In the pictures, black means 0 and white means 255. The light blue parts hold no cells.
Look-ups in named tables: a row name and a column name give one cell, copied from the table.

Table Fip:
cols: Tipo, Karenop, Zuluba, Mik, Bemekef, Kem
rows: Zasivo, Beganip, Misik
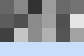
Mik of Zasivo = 156
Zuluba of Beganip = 139
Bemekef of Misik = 84
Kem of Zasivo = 115
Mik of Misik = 177
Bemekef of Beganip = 80
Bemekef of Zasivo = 105
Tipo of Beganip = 92
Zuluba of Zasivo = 50
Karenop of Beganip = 80
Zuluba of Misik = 140
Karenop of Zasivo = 135
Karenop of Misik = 197

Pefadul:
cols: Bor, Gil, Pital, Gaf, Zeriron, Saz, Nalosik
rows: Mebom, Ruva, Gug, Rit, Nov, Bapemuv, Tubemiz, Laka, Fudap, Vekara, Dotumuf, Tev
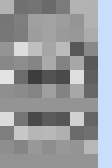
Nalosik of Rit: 136
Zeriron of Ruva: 157
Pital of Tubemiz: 132
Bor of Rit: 148
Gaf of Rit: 166
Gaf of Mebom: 106
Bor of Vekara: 126
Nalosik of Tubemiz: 103
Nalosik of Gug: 171
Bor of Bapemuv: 227
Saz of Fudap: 209
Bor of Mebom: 179
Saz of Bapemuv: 222
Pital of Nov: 133
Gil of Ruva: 126
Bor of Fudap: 219
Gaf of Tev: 148
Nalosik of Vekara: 112
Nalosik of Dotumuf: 183
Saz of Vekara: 107

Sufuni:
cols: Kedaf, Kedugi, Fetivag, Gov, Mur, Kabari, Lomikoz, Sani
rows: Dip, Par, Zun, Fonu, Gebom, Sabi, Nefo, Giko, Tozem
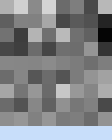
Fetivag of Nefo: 151
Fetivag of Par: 129
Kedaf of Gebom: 135
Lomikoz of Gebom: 111
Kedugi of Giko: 83
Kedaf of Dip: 176
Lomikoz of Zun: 97
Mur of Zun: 186
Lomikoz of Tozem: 108
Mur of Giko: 145
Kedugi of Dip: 208
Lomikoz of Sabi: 148
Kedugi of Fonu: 63

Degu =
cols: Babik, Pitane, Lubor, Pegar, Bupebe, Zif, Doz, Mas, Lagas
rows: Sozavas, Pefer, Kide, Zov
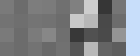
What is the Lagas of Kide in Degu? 148
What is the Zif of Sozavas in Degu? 128
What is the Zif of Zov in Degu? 85
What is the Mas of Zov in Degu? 100
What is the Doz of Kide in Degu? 81
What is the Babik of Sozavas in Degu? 122
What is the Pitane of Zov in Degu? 108

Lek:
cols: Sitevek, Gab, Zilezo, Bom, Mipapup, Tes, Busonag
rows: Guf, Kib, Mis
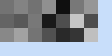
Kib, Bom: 25
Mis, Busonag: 191
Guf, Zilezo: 114
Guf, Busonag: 150
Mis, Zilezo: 116
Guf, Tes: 120
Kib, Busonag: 77
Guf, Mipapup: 15
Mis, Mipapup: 41
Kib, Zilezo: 120
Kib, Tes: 197
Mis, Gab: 162
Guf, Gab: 131
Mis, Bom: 81
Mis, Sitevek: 136
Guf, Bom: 144
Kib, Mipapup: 78
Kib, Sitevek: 100

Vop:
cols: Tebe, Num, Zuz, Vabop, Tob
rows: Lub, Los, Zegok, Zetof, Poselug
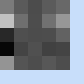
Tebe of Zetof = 7
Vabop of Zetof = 65
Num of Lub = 90
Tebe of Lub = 123
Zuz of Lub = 76
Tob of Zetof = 68
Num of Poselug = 84
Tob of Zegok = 98
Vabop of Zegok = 77
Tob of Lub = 104
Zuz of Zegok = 76
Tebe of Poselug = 148
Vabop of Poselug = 87
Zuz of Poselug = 77
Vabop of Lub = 91
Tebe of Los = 193
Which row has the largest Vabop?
Los

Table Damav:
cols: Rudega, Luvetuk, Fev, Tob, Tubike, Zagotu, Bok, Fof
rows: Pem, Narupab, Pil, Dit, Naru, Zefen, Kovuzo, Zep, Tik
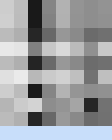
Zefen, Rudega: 224
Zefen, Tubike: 209
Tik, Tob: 104
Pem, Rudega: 205
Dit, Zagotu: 187
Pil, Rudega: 187
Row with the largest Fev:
Zep

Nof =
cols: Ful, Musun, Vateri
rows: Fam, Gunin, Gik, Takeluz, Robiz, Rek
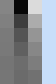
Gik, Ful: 122
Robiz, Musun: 109
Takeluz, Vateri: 135
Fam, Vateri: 219
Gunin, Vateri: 172
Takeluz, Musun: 96
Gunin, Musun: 61
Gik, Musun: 84
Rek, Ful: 118
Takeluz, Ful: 121
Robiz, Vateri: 125
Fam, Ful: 133
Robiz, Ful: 117
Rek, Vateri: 113
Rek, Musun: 107
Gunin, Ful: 128

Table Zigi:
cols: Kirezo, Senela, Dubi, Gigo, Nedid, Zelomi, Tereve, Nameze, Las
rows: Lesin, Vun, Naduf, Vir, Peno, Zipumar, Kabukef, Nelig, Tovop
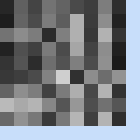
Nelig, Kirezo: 186
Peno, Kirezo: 52
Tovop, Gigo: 58
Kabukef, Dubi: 125
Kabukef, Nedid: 123
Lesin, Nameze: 125
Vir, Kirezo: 34
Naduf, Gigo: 43
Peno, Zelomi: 127
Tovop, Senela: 145
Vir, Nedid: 75
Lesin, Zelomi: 74
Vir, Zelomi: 166
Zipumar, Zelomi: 48
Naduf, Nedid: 127
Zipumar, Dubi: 75
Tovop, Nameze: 179
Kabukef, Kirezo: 99
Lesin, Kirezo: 39
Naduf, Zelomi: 176

